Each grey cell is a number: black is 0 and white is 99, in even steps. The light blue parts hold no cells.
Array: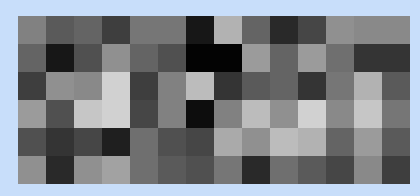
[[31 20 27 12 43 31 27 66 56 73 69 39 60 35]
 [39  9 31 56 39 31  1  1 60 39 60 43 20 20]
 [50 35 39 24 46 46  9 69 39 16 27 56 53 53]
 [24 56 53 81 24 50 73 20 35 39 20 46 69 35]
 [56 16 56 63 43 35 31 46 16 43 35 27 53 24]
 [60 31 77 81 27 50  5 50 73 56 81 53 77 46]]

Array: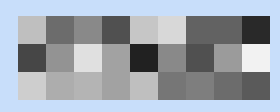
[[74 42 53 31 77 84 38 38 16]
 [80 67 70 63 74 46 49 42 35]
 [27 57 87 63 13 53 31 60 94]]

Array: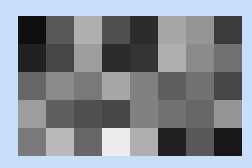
[[61 37 31 27 50 44 40 58]
 [47 72 40 92 68 13 34  9]
 [40 54 47 65 50 37 44 27]
 [13 27 61 17 20 68 54 44]
 [ 6 34 68 31 17 65 58 23]]

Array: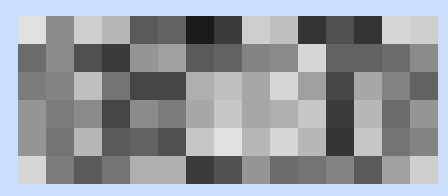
[[42 54 31 23 58 62 35 38 51 54 83 38 38 42 54]
 [83 48 35 45 68 68 23 31 58 42 45 51 35 62 80]
 [58 48 54 27 54 48 65 77 65 68 77 23 71 42 58]
 [58 45 71 35 38 31 77 87 71 83 71 20 77 45 51]
 [48 51 74 45 27 27 68 74 65 83 62 27 65 51 38]
 [87 54 80 71 35 38 10 23 80 74 20 31 20 83 80]]

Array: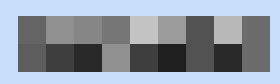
[[36 24 16 56 24 12 32 16 42]
 [39 56 52 46 76 60 32 72 42]]

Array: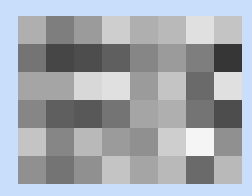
[[45 27 30 37 52 60 49 21]
 [52 37 34 45 64 68 45 30]
 [56 45 56 76 64 72 41 72]
 [68 49 60 80 68 72 87 76]
 [76 52 72 60 56 80 95 56]
 [64 64 84 87 60 76 41 87]]

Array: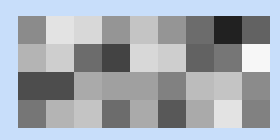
[[70 80 42 26 84 80 38 46 96]
 [30 30 66 62 62 50 73 76 54]
 [46 70 76 42 66 34 66 88 50]
 [54 88 84 58 76 58 42 13 38]]

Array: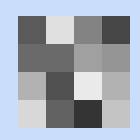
[[84 38 20 76]
 [35 87 51 27]
 [41 41 62 58]
 [69 31 91 69]]
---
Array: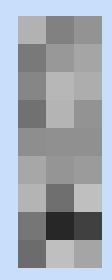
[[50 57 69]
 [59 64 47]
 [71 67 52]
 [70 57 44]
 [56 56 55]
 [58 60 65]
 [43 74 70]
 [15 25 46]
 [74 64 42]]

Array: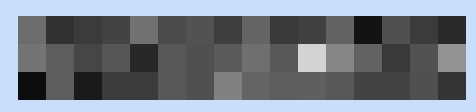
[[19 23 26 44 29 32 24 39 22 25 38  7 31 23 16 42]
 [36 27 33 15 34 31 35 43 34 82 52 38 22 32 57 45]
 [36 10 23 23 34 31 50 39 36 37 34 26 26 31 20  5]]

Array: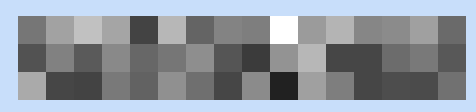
[[63 75 64 26 71 39 51 49 99 60 70 52 54 62 41 46]
 [50 35 53 40 46 55 33 23 57 71 27 27 42 47 34 32]
 [27 26 47 38 56 43 27 54 13 62 49 27 30 29 44 66]]

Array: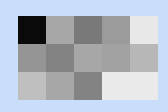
[[65 47 60 90  4]
 [51 65 63 71 58]
 [65 51 91 91 74]]

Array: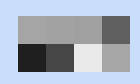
[[63 62 37 64]
 [27 91 65 12]]

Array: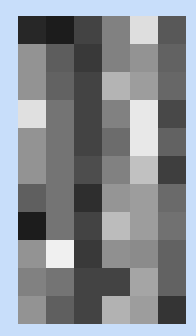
[[11 26 50 86 34 15]
 [36 22 50 57 38 57]
 [38 26 70 61 40 57]
 [45 26 50 90 28 87]
 [45 26 42 90 38 57]
 [45 30 50 75 24 57]
 [45 18 58 61 41 37]
 [45 26 73 61 44 11]
 [93 22 56 54 38 57]
 [45 26 26 64 38 50]
 [37 26 69 61 20 57]]

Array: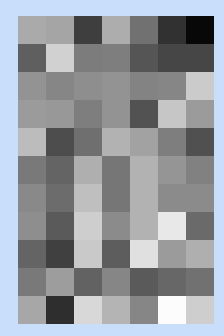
[[64 24 67 44 19  3 66]
 [81 48 49 33 27 27 37]
 [52 55 57 51 52 79 57]
 [59 49 57 32 77 60 60]
 [30 43 69 63 49 31 73]
 [39 68 46 69 58 50 47]
 [42 74 46 69 54 54 53]
 [35 80 54 69 90 41 55]
 [25 78 36 87 60 68 39]
 [61 38 52 35 40 44 47]
 [18 84 70 52 98 80 65]]

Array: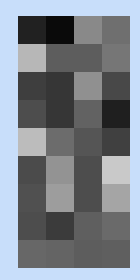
[[ 4 53 43 13]
 [36 36 46 71]
 [21 56 28 24]
 [21 38 12 30]
 [42 33 25 73]
 [57 30 78 29]
 [61 30 64 31]
 [23 37 41 30]
 [39 36 37 40]]
